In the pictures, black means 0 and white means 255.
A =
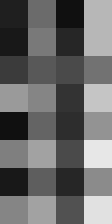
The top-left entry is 31
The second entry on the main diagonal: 121
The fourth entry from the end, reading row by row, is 133
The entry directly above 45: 51
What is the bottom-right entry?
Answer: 225
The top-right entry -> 183
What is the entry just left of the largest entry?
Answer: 74
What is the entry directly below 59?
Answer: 154
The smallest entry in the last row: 81

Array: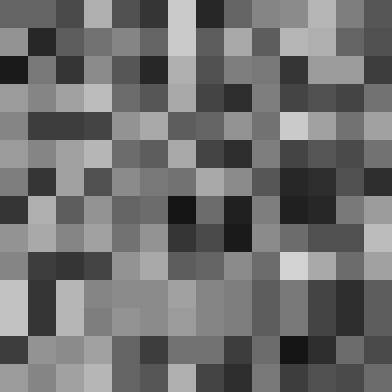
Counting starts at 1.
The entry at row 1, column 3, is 74
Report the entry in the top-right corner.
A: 86
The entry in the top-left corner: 100
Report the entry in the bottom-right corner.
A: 108
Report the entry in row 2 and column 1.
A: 147
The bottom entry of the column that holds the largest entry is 61
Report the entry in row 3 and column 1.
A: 26
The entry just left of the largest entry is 108
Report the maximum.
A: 210
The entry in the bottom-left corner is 155
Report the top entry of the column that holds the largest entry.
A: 139
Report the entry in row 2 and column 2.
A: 39
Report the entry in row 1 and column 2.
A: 100
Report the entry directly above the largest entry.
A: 108

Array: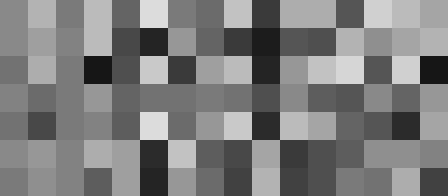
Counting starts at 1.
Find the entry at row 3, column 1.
114
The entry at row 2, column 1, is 137
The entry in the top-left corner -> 137
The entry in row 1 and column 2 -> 179
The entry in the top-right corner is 165
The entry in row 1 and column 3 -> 122
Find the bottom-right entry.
65
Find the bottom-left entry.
122

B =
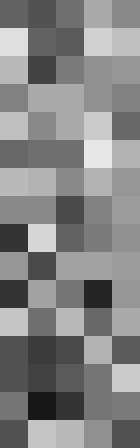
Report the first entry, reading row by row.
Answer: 98
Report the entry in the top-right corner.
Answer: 137
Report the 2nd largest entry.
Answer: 223
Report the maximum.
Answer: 231
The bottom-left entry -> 82
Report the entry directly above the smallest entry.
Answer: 66
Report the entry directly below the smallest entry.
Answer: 197
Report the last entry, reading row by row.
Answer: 82
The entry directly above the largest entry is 203
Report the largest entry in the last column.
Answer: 203
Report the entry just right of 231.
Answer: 178
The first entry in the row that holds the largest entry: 104
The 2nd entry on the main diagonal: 98
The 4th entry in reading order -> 170
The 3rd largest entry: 215
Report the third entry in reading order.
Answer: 111
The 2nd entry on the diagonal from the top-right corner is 209
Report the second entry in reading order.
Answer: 82

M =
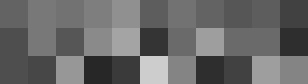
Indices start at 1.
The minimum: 39
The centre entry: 52
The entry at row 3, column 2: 71
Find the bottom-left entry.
78
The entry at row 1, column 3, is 114
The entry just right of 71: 151
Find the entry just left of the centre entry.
164
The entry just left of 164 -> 138
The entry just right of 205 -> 132
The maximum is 205

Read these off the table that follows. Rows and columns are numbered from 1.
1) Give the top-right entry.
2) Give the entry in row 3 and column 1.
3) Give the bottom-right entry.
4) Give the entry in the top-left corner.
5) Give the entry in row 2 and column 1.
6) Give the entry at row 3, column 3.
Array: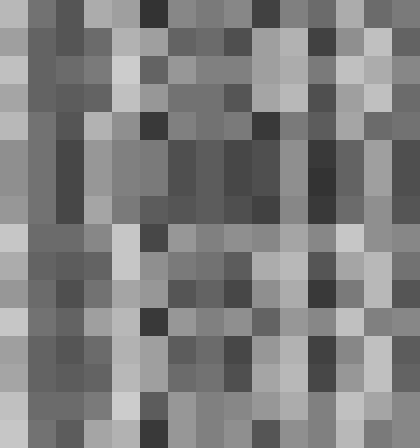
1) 122
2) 192
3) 135
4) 184
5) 159
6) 107

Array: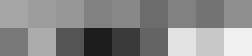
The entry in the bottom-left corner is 121
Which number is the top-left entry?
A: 165
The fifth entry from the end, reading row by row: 58
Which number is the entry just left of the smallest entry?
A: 84
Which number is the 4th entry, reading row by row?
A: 129
